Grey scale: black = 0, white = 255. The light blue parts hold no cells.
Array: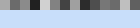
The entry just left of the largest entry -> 33
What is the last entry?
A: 96
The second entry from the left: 107
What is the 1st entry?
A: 170

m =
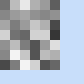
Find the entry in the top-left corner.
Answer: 114
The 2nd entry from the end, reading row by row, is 84
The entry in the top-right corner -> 94
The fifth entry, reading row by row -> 155
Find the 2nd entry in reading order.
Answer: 188
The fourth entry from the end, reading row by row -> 243
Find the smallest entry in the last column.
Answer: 54
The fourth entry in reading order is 176
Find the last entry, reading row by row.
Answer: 103

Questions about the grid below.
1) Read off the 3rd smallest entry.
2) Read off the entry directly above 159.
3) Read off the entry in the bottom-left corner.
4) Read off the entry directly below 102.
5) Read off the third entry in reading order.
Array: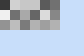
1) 102
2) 219
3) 147
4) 178
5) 199

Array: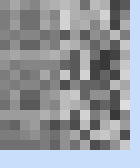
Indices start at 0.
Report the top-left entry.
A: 144
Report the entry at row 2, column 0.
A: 124
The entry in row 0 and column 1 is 167
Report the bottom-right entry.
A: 199
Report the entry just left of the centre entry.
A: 124
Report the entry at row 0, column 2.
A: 144
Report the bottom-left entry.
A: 112
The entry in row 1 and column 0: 124
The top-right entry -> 89
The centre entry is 199
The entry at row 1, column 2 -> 112
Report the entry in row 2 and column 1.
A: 156
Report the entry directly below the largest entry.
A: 133
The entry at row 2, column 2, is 112
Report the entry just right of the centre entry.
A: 89
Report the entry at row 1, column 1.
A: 144
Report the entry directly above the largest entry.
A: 187

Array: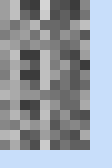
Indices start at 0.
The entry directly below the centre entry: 191
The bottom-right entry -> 96
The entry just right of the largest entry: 87
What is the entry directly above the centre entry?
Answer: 191
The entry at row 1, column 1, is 191
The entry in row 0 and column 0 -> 158
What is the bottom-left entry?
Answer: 125
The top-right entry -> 135
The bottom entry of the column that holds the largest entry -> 203
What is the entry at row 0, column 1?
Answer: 191
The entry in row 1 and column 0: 158
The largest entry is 213
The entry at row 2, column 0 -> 147
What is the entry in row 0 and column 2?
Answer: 69

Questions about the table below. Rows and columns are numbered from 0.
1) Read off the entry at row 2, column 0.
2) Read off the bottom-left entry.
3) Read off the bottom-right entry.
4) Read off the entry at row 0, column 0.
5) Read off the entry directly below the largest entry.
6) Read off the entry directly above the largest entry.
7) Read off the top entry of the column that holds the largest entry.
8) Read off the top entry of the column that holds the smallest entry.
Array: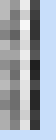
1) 152
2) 174
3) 52
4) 186
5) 226
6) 206
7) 235
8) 74

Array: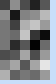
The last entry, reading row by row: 154
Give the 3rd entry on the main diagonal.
176
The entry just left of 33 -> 76
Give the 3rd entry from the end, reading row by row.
119
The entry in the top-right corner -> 87
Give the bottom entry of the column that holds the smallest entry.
107
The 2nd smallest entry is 12
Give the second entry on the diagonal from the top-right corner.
142
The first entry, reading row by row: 64
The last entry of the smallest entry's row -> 107
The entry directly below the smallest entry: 76
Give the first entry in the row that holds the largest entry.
131

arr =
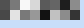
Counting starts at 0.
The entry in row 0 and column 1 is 121
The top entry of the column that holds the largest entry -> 248
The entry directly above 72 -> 81
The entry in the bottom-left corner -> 72
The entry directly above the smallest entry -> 90
